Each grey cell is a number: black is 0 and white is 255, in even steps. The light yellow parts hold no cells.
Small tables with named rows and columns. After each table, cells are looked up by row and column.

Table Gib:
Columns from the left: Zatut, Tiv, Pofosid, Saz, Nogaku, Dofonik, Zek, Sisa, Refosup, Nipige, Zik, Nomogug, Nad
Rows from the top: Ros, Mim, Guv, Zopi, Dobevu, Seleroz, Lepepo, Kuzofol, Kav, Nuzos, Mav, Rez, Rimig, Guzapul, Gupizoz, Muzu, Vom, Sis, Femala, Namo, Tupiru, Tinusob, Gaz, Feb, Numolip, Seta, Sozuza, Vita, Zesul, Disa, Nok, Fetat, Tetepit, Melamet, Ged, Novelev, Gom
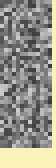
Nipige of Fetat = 139
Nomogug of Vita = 169
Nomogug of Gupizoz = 164
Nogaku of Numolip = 203
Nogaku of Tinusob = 106
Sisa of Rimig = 113
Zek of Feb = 147
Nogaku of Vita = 203
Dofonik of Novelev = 129
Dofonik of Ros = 94
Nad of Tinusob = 113
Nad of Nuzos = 126
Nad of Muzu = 212
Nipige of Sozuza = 74
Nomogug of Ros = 160

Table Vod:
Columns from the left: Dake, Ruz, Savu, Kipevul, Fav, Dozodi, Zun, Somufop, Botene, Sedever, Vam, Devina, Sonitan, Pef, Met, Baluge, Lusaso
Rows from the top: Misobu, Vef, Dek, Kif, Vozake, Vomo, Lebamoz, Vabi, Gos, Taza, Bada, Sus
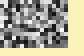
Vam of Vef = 149
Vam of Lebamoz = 155
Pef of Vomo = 197
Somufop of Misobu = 232
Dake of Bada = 47
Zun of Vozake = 136
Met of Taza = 125
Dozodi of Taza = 143
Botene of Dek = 161
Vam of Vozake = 224
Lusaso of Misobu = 144
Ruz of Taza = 46
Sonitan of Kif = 54
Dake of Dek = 192
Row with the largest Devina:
Misobu

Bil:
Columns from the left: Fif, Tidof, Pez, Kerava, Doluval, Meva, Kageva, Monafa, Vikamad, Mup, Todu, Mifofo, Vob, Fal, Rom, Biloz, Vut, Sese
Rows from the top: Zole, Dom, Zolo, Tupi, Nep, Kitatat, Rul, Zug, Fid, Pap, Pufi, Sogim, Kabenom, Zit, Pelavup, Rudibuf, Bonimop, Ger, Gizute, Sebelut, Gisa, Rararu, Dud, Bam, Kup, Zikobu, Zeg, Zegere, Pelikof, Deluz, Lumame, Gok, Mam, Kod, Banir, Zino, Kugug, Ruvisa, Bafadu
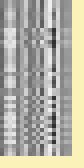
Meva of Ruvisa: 160
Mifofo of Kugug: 193
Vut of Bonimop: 158
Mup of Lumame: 150
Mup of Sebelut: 165
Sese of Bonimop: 156
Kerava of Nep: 181
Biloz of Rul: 134

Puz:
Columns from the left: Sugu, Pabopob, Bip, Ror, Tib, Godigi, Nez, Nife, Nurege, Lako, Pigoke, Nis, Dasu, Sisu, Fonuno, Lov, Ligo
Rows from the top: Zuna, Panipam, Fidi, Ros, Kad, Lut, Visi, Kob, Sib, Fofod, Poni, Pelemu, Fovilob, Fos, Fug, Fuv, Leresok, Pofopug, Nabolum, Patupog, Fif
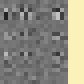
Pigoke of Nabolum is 104
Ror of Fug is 103
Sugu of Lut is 107
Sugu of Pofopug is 118
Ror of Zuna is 121
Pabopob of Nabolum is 103
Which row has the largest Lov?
Fidi

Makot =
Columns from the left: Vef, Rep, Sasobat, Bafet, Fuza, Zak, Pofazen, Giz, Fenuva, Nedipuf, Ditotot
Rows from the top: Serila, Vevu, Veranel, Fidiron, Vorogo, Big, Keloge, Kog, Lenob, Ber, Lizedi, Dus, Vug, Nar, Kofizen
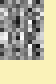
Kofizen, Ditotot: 162
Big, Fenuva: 29
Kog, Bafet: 111
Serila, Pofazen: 123
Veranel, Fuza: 112
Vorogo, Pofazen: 136
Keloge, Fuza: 58
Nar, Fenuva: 94
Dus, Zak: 172
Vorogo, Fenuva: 111
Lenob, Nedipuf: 169
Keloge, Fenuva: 65
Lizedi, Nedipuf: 170
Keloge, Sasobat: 137
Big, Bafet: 72
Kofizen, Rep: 167
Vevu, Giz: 174
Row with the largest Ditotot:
Fidiron

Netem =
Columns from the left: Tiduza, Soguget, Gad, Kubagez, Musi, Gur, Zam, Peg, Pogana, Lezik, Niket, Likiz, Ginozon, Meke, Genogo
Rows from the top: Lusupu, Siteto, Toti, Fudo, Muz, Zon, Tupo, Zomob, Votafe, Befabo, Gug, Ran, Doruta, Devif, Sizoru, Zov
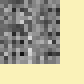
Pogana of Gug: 144
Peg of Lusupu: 92
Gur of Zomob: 68
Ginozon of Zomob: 160
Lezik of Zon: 106
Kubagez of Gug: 61
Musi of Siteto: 110
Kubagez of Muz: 103
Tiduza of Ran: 147
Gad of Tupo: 89
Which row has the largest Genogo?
Gug

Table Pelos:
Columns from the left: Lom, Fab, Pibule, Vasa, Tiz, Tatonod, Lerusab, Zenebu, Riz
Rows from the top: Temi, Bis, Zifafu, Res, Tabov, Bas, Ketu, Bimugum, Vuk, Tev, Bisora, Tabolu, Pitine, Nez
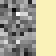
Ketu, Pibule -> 100
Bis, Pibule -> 176
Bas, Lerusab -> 100
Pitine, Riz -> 126
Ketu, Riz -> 158
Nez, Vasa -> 103
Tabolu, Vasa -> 151
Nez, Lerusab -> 26
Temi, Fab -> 106
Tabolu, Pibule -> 171
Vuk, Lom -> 201
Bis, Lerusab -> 159
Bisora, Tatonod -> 138
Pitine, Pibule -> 148
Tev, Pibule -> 120

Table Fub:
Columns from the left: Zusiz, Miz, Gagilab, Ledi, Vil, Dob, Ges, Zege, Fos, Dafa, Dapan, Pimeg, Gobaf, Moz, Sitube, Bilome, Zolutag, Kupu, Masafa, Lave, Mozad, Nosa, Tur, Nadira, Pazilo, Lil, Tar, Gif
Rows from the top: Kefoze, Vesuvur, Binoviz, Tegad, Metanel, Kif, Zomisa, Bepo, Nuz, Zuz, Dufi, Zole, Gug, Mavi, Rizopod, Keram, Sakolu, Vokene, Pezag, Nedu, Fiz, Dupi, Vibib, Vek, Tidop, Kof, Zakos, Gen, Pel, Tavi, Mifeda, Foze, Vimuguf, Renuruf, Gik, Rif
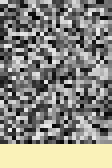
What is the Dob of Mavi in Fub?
42
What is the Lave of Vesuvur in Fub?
203
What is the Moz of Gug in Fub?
227
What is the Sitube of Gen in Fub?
178
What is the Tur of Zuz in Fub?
134
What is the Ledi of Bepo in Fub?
121
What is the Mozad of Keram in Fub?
97
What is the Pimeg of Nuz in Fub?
38
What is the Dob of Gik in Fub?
171
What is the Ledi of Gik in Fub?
11
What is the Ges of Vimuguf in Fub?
35
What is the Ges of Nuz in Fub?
228
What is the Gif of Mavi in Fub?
174
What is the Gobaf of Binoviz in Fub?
113
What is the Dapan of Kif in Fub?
88
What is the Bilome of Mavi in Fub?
150
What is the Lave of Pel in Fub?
134
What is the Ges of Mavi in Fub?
76
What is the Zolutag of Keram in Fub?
190
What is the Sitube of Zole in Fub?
103

